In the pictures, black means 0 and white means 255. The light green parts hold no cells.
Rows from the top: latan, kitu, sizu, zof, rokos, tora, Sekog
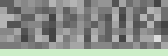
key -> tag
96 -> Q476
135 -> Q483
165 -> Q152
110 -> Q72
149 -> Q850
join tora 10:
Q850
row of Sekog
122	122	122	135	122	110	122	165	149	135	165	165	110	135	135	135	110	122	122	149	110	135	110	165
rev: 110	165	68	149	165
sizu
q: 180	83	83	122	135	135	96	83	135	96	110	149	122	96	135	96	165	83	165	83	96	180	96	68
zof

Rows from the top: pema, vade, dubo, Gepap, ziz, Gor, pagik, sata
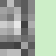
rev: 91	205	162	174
ziz
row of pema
107	189	107	91	134

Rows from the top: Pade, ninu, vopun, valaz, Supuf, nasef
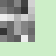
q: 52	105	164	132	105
Supuf
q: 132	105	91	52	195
ninu
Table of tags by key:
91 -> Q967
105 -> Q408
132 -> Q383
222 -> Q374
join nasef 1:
Q408
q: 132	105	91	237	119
nasef
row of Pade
105	91	132	65	209
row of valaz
132	105	164	132	119

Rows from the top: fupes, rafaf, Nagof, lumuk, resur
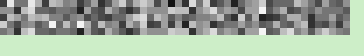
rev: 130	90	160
Nagof
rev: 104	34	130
fupes
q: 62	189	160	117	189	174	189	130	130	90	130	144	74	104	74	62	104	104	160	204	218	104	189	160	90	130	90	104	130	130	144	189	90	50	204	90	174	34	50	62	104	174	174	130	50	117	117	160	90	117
Nagof

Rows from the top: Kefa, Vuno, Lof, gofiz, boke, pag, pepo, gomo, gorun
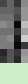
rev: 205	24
pag
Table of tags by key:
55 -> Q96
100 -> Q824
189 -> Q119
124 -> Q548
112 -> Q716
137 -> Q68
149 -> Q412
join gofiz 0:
Q68
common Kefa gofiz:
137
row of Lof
112	112	71	149

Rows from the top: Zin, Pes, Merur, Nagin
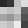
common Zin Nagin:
192
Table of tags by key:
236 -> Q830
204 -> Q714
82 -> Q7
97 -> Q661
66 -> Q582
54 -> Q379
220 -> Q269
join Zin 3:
Q269
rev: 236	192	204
Nagin

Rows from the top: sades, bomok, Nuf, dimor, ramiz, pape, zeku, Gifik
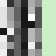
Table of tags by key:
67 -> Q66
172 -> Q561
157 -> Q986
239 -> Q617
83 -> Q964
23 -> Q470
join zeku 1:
Q986
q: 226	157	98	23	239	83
zeku
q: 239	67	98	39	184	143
pape
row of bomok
226	157	98	23	184	83
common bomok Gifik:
98

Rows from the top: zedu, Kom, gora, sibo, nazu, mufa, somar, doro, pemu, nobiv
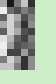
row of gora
96	210	169	80	124
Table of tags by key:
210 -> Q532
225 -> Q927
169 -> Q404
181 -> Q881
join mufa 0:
Q927

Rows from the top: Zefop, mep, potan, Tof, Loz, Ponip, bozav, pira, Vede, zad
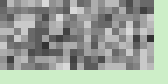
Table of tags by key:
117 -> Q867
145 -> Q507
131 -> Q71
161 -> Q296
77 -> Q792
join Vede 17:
Q507
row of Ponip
145	105	201	161	105	91	161	91	65	91	105	117	186	105	145	186	186	131	186	65	161	50
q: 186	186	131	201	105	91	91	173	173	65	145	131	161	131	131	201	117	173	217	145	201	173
Loz
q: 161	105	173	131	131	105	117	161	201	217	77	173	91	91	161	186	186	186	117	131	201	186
zad
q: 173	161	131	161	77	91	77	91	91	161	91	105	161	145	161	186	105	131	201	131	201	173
pira
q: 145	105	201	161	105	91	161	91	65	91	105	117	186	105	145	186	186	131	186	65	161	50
Ponip

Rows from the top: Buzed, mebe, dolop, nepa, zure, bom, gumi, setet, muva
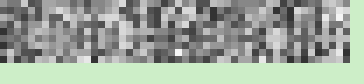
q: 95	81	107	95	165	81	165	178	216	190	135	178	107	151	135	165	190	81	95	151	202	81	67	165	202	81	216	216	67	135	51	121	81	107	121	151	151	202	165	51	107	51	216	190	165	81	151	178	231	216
mebe
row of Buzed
151	121	121	202	81	95	165	165	151	151	107	135	81	135	135	151	178	216	81	107	190	151	135	67	107	202	135	165	81	81	190	178	165	121	135	135	135	121	190	178	67	121	67	95	121	107	190	202	178	135
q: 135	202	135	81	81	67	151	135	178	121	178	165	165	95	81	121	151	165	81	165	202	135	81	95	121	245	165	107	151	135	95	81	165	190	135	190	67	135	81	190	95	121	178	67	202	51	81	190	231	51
setet
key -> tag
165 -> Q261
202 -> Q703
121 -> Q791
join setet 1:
Q703

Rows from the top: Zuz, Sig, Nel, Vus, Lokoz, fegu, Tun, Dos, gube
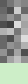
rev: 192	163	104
gube
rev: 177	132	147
Tun
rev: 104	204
Sig
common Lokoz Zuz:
118
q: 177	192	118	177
Lokoz

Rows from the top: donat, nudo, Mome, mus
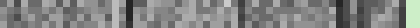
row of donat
106	159	77	171	106	106	171	159	93	159	93	171	146	146	106	134	187	159	37	93	93	171	159	146	146	106	146	171	120	171	106	134	202	120	64	120	171	106	106	171	106	93	146	159	106	106	134	93	37	77	146	77	93	93	106	134	171	77
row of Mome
134	106	77	134	159	120	106	159	159	120	106	159	106	159	159	93	187	146	37	159	120	171	120	134	134	120	171	171	146	171	146	159	146	171	64	106	134	106	106	134	159	134	171	134	120	146	134	134	52	77	106	77	93	146	171	159	134	64

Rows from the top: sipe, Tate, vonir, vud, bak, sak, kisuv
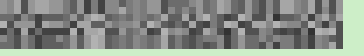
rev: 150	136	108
sipe
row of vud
178	81	150	150	150	66	166	150	150	123	66	166	166	95	95	150	123	136	136	150	95	178	150	95	81	108	81	166	81	66	123	95	178	166	66	81	166	166	136	178	150	136	136	95	178	123	66	136	81
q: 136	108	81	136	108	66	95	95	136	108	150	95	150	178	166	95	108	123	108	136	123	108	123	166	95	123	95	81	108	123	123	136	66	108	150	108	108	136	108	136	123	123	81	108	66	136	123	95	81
sak
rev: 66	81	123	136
bak
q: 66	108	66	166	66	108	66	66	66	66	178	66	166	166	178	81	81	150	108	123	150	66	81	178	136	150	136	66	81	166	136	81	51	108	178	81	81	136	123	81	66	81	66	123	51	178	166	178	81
bak

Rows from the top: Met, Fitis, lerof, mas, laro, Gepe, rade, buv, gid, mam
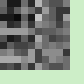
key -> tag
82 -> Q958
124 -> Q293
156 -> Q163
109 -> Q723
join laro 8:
Q723
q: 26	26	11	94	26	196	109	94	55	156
lerof
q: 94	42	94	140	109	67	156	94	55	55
Fitis
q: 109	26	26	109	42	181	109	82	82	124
Met
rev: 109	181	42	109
Met

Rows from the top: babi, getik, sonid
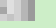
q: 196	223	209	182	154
babi
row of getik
166	223	209	182	154
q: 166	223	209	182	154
getik

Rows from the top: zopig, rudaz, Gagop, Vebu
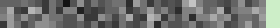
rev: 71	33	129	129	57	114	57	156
rudaz
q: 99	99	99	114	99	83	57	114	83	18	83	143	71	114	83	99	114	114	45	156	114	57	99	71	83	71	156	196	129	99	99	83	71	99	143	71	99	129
zopig
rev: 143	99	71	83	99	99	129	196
zopig
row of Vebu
57	156	114	71	99	143	143	129	99	83	83	99	71	114	57	83	57	114	83	71	99	156	45	114	83	83	99	129	71	99	114	143	71	83	114	156	99	129
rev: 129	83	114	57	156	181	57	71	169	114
Gagop

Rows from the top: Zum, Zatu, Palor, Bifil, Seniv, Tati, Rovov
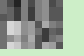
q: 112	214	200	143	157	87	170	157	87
Rovov
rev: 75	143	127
Zum
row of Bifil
112	214	200	143	157	87	170	127	112

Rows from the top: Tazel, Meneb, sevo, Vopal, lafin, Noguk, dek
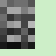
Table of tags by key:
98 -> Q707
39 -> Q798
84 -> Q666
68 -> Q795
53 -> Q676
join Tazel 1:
Q707
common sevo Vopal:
68
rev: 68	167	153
Vopal

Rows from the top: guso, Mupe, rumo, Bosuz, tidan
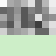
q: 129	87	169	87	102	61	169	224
Bosuz
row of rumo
169	114	157	87	114	224	129	145
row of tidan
208	145	157	169	196	102	102	208
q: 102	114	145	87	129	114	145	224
Mupe
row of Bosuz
129	87	169	87	102	61	169	224
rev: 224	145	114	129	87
Mupe

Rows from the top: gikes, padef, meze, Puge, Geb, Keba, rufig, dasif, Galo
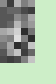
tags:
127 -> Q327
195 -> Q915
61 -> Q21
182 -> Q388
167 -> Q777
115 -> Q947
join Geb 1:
Q388
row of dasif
87	153	195	61	102

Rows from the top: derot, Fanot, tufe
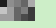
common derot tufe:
102
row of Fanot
196	158	102	126	58

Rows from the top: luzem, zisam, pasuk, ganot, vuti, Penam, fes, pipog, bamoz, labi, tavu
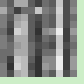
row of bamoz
109	64	198	186	93	50	138	138	237	64	154
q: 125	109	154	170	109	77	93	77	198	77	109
fes
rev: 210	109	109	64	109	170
pipog

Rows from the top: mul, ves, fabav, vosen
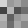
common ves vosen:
109
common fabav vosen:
167
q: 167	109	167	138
vosen
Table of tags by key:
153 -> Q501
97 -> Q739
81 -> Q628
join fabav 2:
Q501

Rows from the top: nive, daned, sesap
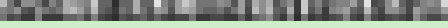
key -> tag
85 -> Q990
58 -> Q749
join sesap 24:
Q749
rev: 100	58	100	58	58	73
sesap
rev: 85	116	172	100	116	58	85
daned
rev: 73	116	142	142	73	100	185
daned
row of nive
185	116	73	142	142	116	73	130	100	172	158	142	130	200	100	100	46	100	100	172	100	100	227	130	100	158	200	172	116	116	116	142	130	85	158	85	172	142	172	85	116	142	58	200	100	130	85	116	130	130	158	100	227	73	85	142	185	100	73	100	130	142	130	215

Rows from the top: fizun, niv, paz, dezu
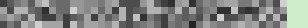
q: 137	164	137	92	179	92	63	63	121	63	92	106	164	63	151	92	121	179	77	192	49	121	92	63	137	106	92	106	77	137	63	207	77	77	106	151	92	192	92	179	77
paz
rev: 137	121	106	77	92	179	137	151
dezu
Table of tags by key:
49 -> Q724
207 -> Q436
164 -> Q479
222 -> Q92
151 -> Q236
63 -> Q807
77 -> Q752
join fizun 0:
Q807
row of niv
164	77	179	179	106	92	49	151	106	106	207	151	137	164	106	151	63	179	77	92	106	179	179	137	106	179	92	164	92	121	137	49	49	192	63	49	63	137	179	106	151
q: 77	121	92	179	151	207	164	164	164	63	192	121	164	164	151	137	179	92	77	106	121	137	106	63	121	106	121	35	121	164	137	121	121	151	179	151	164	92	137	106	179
dezu
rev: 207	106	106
niv

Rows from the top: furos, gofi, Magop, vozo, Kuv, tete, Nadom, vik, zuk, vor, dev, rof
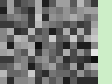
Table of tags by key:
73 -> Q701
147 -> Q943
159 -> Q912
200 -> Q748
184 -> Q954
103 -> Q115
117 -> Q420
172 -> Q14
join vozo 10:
Q115
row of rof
147	44	133	133	147	58	133	89	117	30	89	44	44	44
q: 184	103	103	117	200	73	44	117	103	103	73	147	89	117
dev

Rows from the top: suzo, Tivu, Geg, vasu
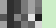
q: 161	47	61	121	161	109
Tivu
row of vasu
161	47	61	121	97	213
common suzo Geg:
47

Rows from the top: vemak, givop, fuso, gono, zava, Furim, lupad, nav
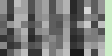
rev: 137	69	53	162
zava
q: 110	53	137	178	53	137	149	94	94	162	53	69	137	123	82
zava
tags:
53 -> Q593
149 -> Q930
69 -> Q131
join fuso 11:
Q131
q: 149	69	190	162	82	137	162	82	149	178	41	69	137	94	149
vemak

